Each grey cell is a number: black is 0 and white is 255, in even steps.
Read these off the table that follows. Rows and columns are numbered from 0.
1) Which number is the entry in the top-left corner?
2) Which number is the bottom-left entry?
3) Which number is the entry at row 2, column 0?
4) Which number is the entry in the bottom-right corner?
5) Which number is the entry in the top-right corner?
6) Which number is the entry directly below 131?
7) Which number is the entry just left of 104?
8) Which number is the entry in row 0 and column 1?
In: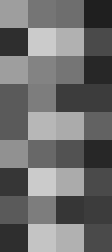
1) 158
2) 46
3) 158
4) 74
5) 31
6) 125
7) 145
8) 117

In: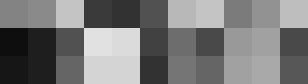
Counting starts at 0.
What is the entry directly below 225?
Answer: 212
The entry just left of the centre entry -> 219
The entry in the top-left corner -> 131
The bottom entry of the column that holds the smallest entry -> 22
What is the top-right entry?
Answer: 190
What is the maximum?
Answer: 225
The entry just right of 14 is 30
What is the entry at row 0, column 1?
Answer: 138
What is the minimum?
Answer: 14
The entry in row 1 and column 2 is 81

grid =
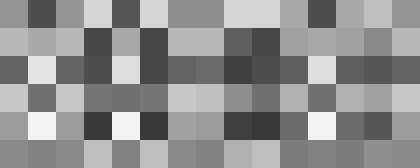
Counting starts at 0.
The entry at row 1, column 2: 184
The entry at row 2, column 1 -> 228
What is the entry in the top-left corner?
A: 149
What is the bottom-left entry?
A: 137
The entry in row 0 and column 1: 78
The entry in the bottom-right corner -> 137
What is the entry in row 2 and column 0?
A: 100
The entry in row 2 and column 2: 100
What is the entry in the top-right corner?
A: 149
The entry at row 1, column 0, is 184
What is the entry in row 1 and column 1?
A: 169
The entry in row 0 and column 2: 149

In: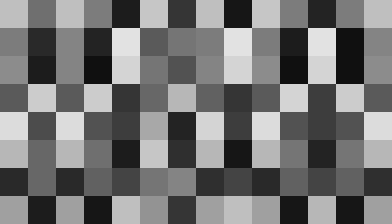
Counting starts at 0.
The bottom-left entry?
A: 160
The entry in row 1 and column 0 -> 124
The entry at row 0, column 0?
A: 191
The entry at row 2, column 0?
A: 140
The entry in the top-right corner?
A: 191
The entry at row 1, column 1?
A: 41
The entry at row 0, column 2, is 191
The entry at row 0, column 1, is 111
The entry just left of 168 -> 61
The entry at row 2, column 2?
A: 132
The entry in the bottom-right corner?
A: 160
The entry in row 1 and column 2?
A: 132

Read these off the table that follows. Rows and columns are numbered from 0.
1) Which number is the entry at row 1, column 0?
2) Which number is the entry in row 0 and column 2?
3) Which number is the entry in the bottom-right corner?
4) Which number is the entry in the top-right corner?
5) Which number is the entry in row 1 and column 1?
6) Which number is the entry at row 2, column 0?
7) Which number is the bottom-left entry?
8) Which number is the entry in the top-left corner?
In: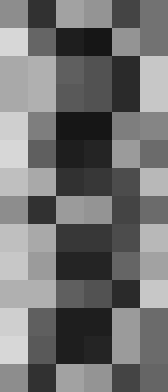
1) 215
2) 162
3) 101
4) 114
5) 101
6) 169
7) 141
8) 141

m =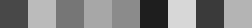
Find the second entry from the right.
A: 58
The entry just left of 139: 167
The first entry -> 72

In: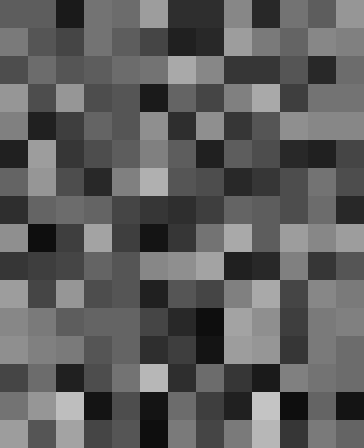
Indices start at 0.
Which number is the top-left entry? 93
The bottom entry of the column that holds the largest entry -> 183
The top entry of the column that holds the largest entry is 40
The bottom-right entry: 100
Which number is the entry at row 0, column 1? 93
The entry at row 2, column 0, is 77
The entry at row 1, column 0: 122
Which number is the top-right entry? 150
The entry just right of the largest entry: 14
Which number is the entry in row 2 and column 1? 108
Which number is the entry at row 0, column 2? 26
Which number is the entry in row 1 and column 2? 69
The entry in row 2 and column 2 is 85
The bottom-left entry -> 157
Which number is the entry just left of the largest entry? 32
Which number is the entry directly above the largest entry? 26

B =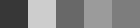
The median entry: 125
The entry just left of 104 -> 205
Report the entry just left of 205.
55

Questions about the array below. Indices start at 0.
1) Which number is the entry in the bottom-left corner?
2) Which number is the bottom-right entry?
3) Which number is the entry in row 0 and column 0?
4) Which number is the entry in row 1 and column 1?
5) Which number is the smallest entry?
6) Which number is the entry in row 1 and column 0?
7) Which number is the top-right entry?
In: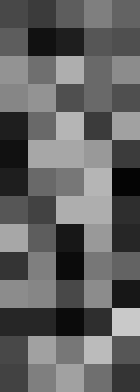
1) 66
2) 52
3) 72
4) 17
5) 4
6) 93
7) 99
